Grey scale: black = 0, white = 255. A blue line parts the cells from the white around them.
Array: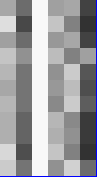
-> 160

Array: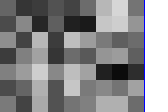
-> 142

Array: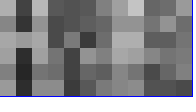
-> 167

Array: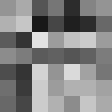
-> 91

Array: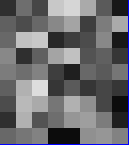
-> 104

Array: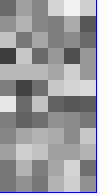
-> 193

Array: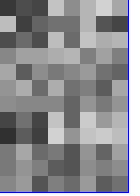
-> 77

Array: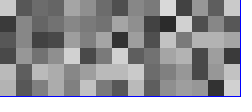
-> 87

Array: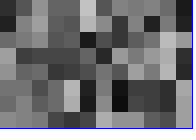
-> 107
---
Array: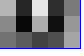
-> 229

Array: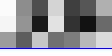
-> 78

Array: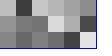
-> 198

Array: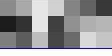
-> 230

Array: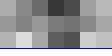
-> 107

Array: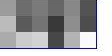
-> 122

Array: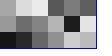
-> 235

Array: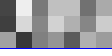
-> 121

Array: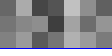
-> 70

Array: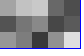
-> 201
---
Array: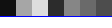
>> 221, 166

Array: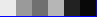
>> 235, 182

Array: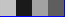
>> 196, 162

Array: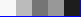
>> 248, 187

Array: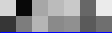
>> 235, 214

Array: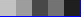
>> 194, 157

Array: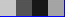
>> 200, 164
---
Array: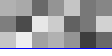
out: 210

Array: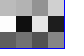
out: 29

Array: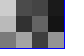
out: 20

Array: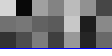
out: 137

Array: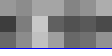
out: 74

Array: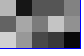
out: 145
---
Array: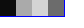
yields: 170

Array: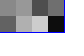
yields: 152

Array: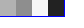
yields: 142

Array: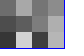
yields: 168

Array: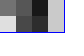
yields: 86

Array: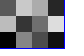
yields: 201

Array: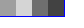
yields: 213

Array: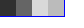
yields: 101

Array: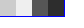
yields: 239
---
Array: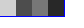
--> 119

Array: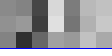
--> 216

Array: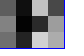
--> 193

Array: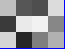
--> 234

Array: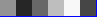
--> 190

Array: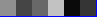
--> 144

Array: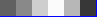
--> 206
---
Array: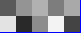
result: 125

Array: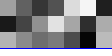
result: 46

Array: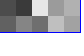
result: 155

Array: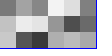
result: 78

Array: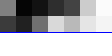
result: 204

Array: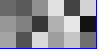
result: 231

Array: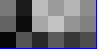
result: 148
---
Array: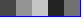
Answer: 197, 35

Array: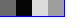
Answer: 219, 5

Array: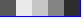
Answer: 234, 45

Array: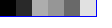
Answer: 225, 1

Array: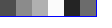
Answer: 251, 36

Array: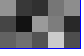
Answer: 203, 18

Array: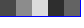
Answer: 220, 46

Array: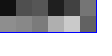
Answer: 202, 17

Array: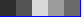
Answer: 217, 46
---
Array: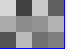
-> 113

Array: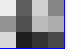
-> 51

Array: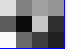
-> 62

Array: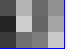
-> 125

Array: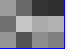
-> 141

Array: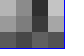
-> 96

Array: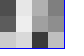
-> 58

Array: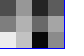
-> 8

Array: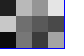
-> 59
